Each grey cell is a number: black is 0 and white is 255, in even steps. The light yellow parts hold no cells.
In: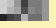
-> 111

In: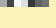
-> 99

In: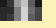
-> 94

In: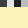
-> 34

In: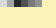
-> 121

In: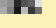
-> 55

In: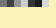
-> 27
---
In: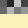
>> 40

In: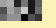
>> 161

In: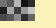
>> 167

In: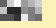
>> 39

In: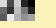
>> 48

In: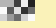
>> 92

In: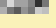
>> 215
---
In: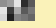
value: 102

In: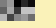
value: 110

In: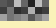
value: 161

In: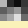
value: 107

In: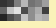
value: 171

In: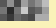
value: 172
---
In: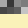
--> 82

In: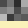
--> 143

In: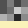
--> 109

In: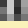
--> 203

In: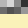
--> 81

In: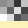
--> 97

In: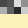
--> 98

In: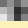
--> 160
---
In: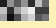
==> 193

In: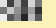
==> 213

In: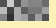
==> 132

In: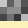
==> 157

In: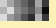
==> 165

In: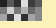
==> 61
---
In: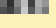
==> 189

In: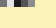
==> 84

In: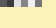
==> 133

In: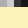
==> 24

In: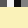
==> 128

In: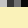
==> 10

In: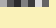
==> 128
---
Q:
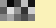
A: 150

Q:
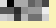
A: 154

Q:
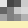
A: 128

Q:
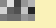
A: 81

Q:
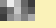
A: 197

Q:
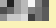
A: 129

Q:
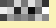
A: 11
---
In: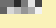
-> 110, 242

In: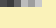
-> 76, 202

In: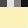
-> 75, 21

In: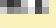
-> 120, 166

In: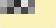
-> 182, 153

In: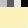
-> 193, 10

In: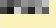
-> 119, 92

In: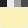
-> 34, 75

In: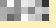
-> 146, 77

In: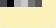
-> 75, 87
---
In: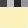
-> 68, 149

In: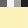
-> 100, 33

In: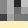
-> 134, 119

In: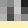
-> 151, 136

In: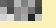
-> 100, 197

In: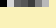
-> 2, 185

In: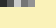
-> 43, 147
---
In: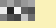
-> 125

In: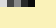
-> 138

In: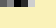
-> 2

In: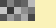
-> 85

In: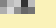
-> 203

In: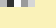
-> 252

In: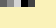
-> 212
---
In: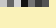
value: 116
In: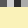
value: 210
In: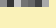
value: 103
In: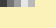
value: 159
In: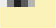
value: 33
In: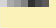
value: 49
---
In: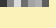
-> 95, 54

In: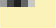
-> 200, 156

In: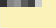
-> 205, 50

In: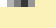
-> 151, 253

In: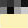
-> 21, 134

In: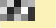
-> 182, 137
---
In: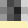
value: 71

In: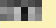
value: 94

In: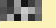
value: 21

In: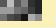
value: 130

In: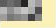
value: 37

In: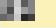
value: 201

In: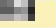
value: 221

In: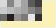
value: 163
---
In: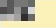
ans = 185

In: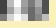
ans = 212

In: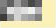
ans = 142

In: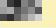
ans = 47

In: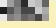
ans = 127

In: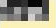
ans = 120

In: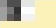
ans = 91
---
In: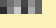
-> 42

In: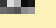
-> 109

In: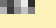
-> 181

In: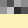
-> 153

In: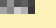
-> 164

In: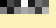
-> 126

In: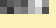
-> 106
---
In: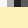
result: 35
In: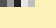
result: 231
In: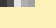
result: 174
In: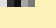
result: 165
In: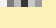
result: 202
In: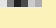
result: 203
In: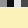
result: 227
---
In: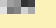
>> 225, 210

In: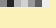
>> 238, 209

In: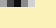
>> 209, 166

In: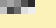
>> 237, 223

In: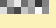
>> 249, 233

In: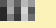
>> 213, 200

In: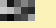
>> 203, 191
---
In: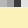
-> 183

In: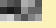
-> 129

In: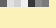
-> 240

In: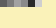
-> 162

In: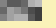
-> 175

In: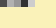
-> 177

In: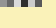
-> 218
